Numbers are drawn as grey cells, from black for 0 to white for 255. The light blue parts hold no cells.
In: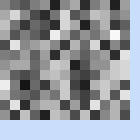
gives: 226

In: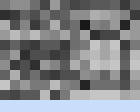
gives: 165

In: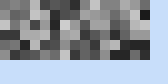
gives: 153

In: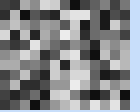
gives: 172

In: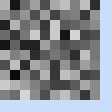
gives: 77

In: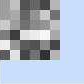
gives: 169

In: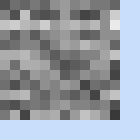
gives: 194

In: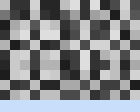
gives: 211
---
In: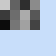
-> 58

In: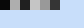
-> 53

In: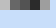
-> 103

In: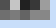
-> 80

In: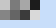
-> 101

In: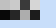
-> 38

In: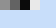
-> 144

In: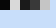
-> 57
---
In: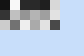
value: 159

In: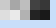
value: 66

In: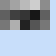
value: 23

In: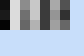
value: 149

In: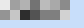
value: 169

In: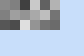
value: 190

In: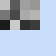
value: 170

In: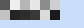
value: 140

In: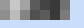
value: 57

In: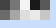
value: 25
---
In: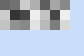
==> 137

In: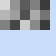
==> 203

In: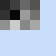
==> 135

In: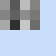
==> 199

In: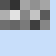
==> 122

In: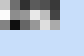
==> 102
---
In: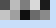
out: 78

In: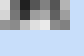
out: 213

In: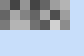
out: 101

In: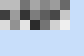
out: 62

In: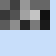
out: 55

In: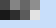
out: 69
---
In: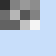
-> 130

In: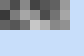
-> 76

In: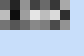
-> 36

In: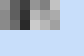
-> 95

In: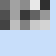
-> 162

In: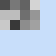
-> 120

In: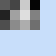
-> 69

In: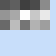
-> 95

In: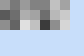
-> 121
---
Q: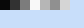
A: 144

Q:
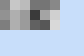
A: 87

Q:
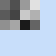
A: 26

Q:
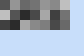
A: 73

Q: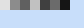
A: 107

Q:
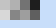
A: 158

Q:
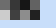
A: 141

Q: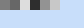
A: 147
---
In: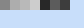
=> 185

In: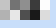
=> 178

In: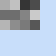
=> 202

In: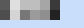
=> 212

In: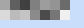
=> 196

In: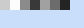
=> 139
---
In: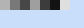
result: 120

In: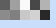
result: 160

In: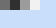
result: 48

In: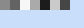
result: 99

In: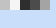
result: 245

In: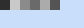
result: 201

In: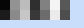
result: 147

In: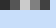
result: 85
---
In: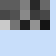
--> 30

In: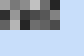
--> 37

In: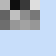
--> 162

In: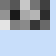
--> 138

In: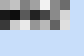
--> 233

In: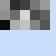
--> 194

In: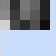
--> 45

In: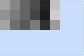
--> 89
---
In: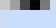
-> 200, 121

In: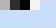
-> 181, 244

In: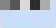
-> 132, 172

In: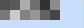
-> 80, 69

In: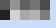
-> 87, 126

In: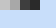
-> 196, 42

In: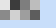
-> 229, 93

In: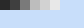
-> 41, 232

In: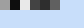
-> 159, 96
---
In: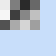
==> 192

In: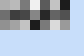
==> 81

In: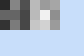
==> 143

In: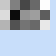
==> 93

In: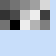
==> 61

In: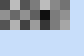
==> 145

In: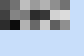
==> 220

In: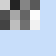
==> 252

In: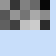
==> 140
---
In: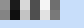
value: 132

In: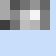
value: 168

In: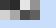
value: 209

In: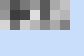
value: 151

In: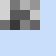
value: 210

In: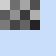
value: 91

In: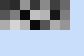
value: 85

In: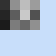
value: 37
